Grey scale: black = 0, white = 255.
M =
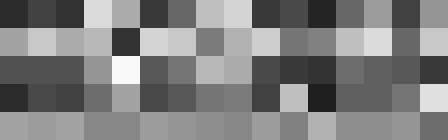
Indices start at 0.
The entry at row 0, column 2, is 50
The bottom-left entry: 163
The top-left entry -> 44
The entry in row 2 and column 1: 81
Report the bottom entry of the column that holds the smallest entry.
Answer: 177
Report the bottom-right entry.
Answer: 109
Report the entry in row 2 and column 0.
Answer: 81
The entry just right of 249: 88
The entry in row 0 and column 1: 65
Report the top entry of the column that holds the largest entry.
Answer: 171
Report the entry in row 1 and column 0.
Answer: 163
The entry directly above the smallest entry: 50
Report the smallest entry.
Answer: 30
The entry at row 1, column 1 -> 199
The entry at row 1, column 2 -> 171
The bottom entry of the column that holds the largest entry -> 135

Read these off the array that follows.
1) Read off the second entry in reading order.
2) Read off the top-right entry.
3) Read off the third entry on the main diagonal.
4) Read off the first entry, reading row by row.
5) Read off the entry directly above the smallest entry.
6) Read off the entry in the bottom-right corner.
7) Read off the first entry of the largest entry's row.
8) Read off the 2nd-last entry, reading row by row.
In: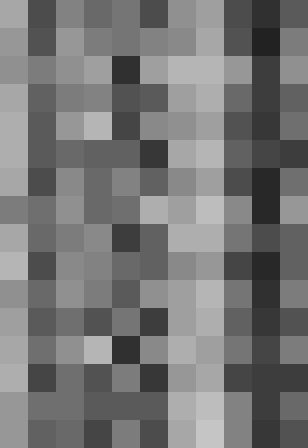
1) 76
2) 90
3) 144
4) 167
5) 48
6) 82
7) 151
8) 55

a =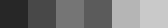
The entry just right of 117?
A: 91
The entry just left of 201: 181
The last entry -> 201

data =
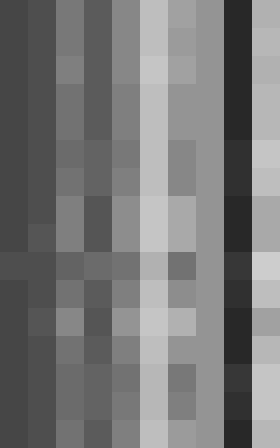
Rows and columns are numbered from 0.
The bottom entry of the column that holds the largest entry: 183
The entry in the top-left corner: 70
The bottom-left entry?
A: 70
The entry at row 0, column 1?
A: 78
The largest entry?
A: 205
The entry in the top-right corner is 177
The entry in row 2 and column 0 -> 70
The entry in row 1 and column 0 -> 70
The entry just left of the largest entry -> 55
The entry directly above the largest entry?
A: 169
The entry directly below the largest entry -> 190
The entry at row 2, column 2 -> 127

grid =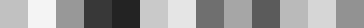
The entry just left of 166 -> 111
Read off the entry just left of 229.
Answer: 201
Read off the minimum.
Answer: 35

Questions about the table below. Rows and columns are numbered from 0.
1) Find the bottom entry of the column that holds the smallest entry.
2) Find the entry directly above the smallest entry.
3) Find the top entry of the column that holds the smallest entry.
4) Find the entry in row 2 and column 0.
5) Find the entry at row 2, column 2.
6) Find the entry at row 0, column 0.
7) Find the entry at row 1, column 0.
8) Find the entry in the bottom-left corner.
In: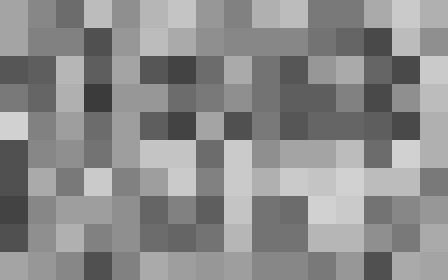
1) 80
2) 94
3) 188
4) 86
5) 182
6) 164
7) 164
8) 164

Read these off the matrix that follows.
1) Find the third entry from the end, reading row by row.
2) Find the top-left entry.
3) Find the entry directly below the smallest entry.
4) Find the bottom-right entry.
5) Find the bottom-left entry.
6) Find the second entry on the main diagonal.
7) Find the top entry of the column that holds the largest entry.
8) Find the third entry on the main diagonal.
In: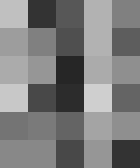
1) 72
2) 192
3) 44
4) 51
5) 136
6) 128
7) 178
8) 38

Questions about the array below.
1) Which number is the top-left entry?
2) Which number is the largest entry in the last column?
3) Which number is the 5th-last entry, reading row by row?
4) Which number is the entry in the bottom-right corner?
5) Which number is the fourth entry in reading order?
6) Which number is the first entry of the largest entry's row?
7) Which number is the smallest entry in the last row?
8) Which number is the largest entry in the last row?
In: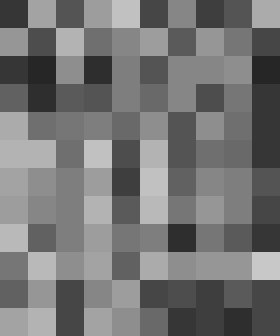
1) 54
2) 200
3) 105
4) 70
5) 157
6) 118
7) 46
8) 179
